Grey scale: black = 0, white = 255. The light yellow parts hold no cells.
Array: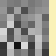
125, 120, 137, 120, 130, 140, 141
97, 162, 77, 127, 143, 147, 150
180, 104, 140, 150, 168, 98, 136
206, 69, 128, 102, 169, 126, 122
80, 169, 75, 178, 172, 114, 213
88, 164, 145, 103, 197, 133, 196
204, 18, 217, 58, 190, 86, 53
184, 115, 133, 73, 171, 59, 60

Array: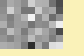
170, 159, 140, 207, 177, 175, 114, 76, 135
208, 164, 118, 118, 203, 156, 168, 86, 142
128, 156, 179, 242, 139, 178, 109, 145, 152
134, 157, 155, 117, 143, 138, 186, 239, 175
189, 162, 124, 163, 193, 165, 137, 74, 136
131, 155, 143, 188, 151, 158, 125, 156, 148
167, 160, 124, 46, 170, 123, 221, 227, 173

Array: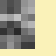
78, 92, 146, 161, 100
72, 93, 156, 172, 101
163, 192, 136, 117, 180
65, 88, 160, 181, 97
78, 41, 110, 131, 51
135, 119, 94, 92, 115
147, 108, 61, 59, 100

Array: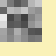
120, 88, 110, 182, 201, 181
186, 176, 197, 156, 144, 102
72, 103, 63, 133, 155, 234
88, 94, 77, 147, 167, 217
127, 173, 134, 86, 81, 164
135, 159, 139, 116, 122, 159

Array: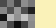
123, 63, 142, 118, 75
80, 151, 79, 32, 135
185, 146, 195, 145, 20
72, 15, 67, 138, 139

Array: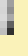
159, 215
144, 213
169, 217
96, 201
48, 190

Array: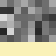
110, 141, 167, 129, 91, 110, 166, 156
51, 156, 95, 170, 137, 109, 125, 53
186, 106, 106, 111, 122, 73, 57, 220
176, 137, 104, 147, 55, 119, 85, 157
212, 101, 115, 158, 40, 121, 103, 38
83, 102, 128, 197, 77, 94, 154, 109

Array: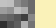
191, 141, 121, 106, 194
146, 189, 173, 106, 157
100, 87, 63, 135, 108
78, 94, 174, 115, 47
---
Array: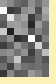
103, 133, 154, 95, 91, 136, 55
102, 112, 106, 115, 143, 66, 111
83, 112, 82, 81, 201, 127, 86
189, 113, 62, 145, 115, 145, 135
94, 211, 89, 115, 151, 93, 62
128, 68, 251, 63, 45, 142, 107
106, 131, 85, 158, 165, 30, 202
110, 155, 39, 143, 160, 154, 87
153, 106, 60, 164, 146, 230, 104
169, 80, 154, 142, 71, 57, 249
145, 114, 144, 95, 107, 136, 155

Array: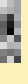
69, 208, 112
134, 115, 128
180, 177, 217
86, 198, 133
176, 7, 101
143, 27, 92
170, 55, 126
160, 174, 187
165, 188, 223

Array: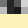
173, 26, 41, 189
211, 84, 38, 115

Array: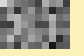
91, 86, 23, 154, 99, 105, 154, 59, 124, 92
97, 44, 164, 90, 139, 164, 120, 102, 186, 126
132, 126, 175, 125, 132, 146, 120, 174, 129, 115
89, 95, 161, 74, 73, 128, 153, 176, 61, 66
125, 108, 179, 136, 111, 132, 136, 181, 173, 104
96, 85, 38, 128, 92, 150, 115, 52, 138, 84
62, 152, 138, 174, 66, 100, 112, 123, 167, 216

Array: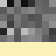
73, 94, 132, 137, 131, 86, 132, 112
60, 110, 125, 153, 188, 90, 188, 35
142, 113, 88, 105, 96, 115, 64, 147
130, 128, 86, 81, 98, 120, 84, 109
101, 99, 108, 133, 125, 102, 127, 90
140, 95, 101, 49, 16, 117, 17, 197

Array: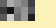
32, 152, 109, 202, 89
84, 149, 122, 20, 58
65, 127, 148, 172, 100
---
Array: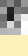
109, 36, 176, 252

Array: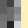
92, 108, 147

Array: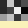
43, 67, 54

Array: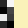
39, 70

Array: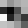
187, 7, 112, 96

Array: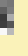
126, 125

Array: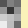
84, 54, 172

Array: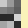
201, 117, 211
